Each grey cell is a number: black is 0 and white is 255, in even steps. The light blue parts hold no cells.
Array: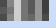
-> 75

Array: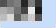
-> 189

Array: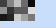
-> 23

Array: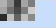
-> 43

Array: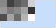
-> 79

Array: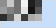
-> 45

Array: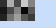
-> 35
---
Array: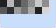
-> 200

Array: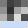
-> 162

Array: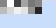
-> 119

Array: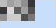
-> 160

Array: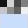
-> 72

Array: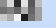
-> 101

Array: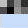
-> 133

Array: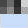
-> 41

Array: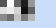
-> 17

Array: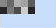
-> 163
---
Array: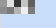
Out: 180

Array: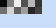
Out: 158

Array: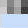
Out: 119

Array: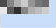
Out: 176

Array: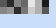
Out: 204

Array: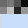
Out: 191
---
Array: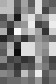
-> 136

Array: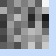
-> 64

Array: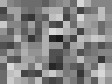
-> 108

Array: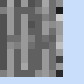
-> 81

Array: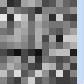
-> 190

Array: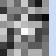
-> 65

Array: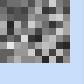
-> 97
